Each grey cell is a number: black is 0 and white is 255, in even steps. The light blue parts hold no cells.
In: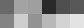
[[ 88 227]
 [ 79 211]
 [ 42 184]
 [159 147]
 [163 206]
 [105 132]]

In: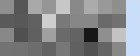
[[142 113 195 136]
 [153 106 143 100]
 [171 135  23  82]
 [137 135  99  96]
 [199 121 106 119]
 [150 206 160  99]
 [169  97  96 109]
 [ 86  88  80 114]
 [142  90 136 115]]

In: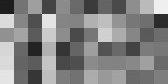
[[239  44 109 119 106 126]
 [186 111  90 123 160 110]
 [142 119 134  67 136 105]
 [ 74 147 172 105 130 162]
 [100 191 208  83 131 153]
 [ 59 177 119 158 139 172]
 [106 131  74 101  79 114]
 [139 132 141  53  73 124]
 [ 68 228 203 177 197 190]
 [159  79  91  35  92  54]
 [116 134 164 104 100 105]
 [ 30 219 145 214 218 228]]

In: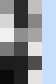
[[192 134 164 230  77 227]
 [ 43  43 143  71  30  32]
 [150 215 240 122  28   9]]

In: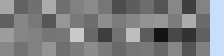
[[131 106  96 128]
 [ 63 172  50  85]
 [135 124  71 135]
 [ 84 150  20 103]
 [109 147  92 121]
 [ 93 134 189 118]
 [ 77 124 114 105]
 [118 141  62 123]
 [139 109 104 140]
 [129 121 202 125]
 [111 150 119 111]
 [171  86 117 148]
 [112 120 129 129]
 [ 98 134 133 114]
 [167  97 157 135]]

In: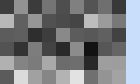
[[ 56 120  66 101 157 163]
 [111 155  96  87 158 148]
 [ 84 189  88  18  40 112]
 [128  69  92 140 110 226]
 [ 78  75 137  41 108 179]
 [116  81  61  67 169 134]
 [ 59 150  46 125 123 161]
 [146  96  95  51 132 219]
 [ 61 184  92  83 177  91]]

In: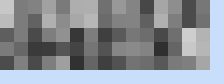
[[119 113 179 182 166]
 [ 75  75 206 200 127]
 [142 126 111 101 122]
 [166 176  73  47  88]
 [ 71  96 109 131 109]
 [132 131 119 138 115]
 [152 130  90 134  82]
 [112 107  63  83  63]
 [175 183 125 117 101]
 [174 168  55  68  49]
 [122 140 145  85 159]
 [161 176 126  60 126]
 [130  98  74  58  74]
 [124 124 124 103 128]
 [199 187  94 123  76]]
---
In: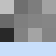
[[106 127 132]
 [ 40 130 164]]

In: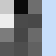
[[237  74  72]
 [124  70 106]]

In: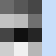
[[194 186 112]
 [ 68  16  37]]

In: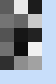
[[116 102 201]
 [ 83  22  34]]

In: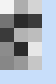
[[116  43  59]
 [ 58 179 189]]

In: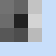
[[108  33 212]
 [ 87  77 186]]

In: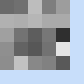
[[177 174 182]
 [160 115  93]]

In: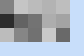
[[ 44  99 115]
 [188 134 113]]

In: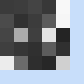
[[ 75  49  60]
 [ 69 171  63]]
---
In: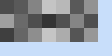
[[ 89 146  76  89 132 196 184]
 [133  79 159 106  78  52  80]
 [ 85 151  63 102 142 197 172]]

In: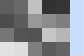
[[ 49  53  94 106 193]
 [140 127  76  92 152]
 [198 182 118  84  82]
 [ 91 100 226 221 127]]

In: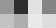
[[225 132 150  46]
 [233 220 194 173]]

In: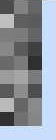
[[130 101  77]
 [ 94  91 191]
 [123 100 125]
 [ 91  64 135]
 [123  47 106]
 [165 122 156]
 [141  78  89]
 [102 138 185]
 [113 134  49]]

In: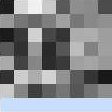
[[138  75  31 213 240 201  90 142]
 [136 143 152 118 104 127 160 119]
 [173 158  27  56 209  70  52 172]
 [129 159  87  49 154  41  86 188]
 [164 153 170  66 134  44  58 159]
 [ 53  25  50 205 172 210 146  92]
 [114 140 201 133  62  95 117  86]]

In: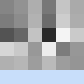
[[197 170 133 146 174 120]
 [205 173 124 140 178 108]
 [244 202  83 102 195  41]
 [124 151 214 201 152 236]
 [157 149 176 182 157 186]]

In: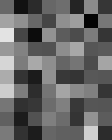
[[139  54 104  17  43 103 110  36]
 [  4 119 163 144 104  69 143 158]
 [124  53 227  70  12 146  92  76]
 [ 86  90 152 130  84  82 141 168]
 [ 76 165 214 124 169 142 101 117]
 [ 88  86 172  52  27 145  56  52]
 [128  53 205 125  45 117 165 139]
 [ 86  85 118  49  55 108 128  56]
 [147  92  96  28  82 127 108  52]
 [208  44 122  50  28 102  96  95]]
